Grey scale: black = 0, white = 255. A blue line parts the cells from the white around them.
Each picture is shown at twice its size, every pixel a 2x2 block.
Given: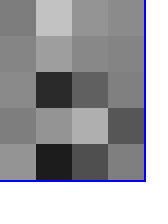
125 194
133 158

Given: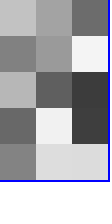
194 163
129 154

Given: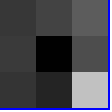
55 67
58 1

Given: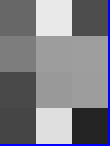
103 233
125 157

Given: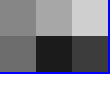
134 167
109 27

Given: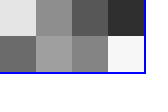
229 142
107 159

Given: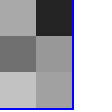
169 35
112 152

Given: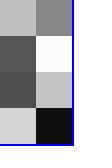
191 135
86 251
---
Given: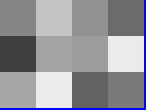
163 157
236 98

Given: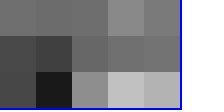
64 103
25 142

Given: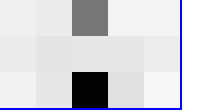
228 231
231 3

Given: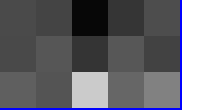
86 52
84 203

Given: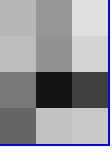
146 212
20 64

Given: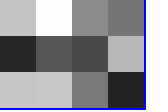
85 73
200 121

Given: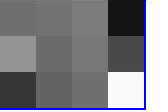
107 119
99 111

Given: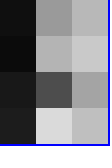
180 201
77 164

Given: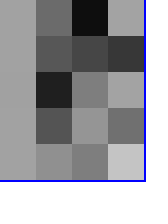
87 70
31 126
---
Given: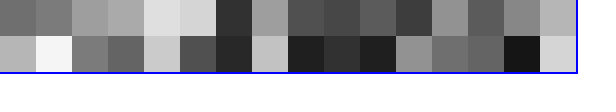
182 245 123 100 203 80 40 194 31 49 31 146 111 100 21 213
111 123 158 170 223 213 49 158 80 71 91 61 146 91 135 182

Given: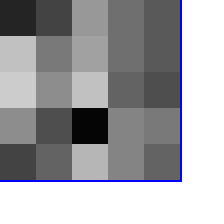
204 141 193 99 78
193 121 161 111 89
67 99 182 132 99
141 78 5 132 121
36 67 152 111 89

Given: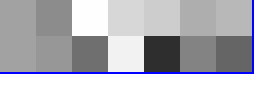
162 151 111 242 46 131 101
162 140 254 215 205 174 184

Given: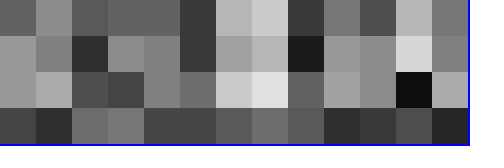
152 171 78 69 128 109 202 224 98 161 140 14 171
98 140 89 98 98 57 182 202 57 118 78 182 118
152 128 47 140 128 57 161 182 26 152 140 214 128
69 47 109 118 69 69 89 109 89 47 57 78 37

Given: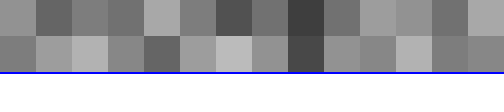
125 157 178 135 101 157 187 146 72 146 135 178 125 135
146 101 125 113 168 125 81 113 62 113 157 146 113 168

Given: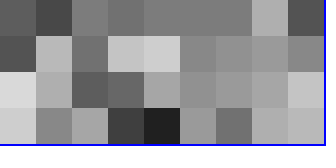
83 185 113 196 206 136 145 154 136
217 175 93 103 166 145 154 166 196
206 136 166 63 32 154 113 175 185
93 72 124 113 124 124 124 175 83

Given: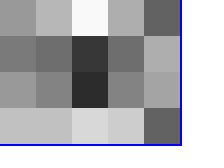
193 193 216 205 98
153 183 249 174 98
153 131 44 131 164
122 110 55 110 174
